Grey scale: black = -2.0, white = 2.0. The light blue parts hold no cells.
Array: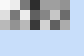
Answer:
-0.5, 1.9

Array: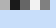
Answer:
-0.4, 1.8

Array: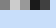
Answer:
0.4, 1.2

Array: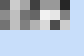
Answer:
-0.4, 1.8

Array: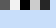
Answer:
-2.0, 1.8

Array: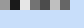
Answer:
-0.2, 1.6
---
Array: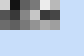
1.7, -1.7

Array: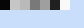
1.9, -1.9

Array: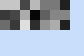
1.5, -1.9

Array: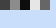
1.6, -1.8

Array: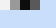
1.8, -1.8

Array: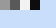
1.8, -1.8
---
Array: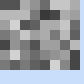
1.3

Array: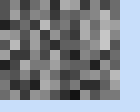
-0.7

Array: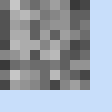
0.1

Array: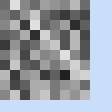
0.7

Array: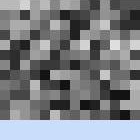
-1.3
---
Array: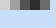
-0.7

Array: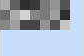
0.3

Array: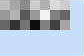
0.0

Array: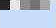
0.2

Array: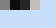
-1.8

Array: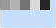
-0.2
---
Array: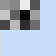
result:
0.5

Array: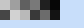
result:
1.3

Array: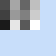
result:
1.2

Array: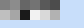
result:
0.6

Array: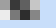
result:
1.1

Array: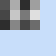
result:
1.5
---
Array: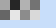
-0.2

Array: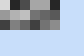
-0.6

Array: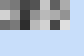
0.3

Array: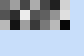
1.5

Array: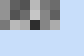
-0.5

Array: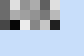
0.9
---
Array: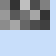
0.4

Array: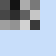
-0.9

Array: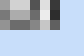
-0.1

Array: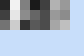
-1.0

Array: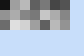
0.3

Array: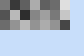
-0.7

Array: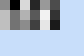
1.0

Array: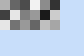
-1.0

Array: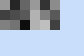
-1.0

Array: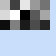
1.4
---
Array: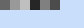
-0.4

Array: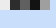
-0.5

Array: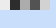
0.7

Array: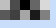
-1.0

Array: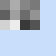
-0.5

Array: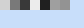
-0.1

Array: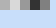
0.4

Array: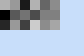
-1.4

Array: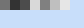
-0.2

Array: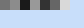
-0.4
